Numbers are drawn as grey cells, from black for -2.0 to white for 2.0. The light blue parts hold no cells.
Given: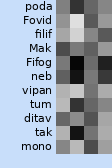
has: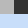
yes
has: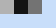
yes
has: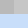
no
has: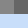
no
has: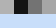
no
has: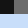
no

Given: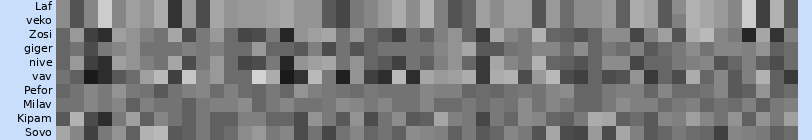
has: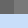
yes
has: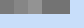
yes
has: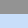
yes
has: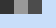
yes
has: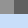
yes
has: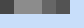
no

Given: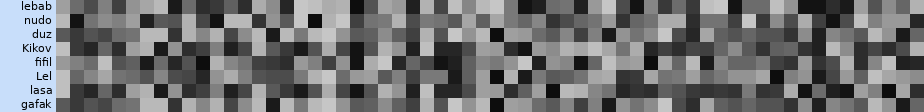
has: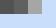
no
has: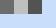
yes
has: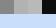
no
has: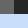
no

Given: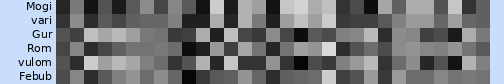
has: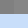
yes
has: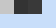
no
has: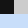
yes
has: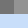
no
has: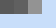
yes
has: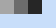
no

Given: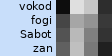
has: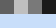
no
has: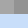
yes

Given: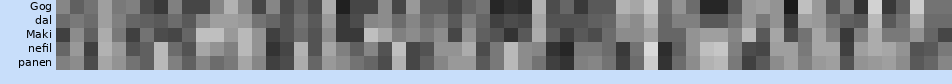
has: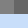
yes
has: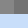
yes
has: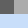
yes
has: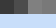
no
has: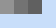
yes
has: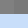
no

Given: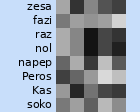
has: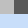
yes
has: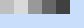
no
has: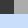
no
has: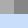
yes
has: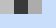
no
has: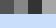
no

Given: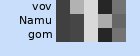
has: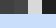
no
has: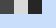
yes
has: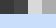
no
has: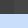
yes
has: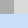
no
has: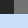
yes
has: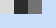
no

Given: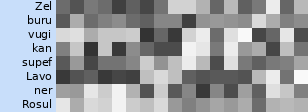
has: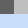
no
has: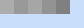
no
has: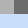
no
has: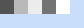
no
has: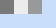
yes
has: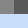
no
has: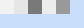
yes

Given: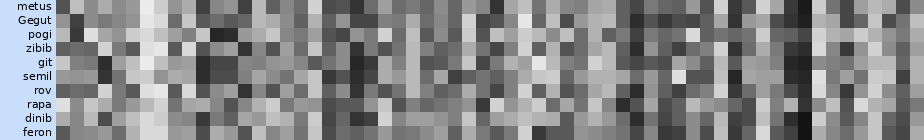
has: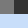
no
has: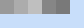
no
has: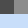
yes

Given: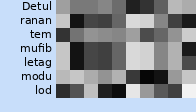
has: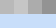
yes
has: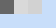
yes

